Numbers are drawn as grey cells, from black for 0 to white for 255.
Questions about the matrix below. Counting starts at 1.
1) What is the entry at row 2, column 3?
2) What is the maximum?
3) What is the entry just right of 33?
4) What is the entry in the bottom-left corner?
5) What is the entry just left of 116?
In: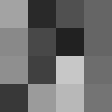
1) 33
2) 199
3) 101
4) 56
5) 184
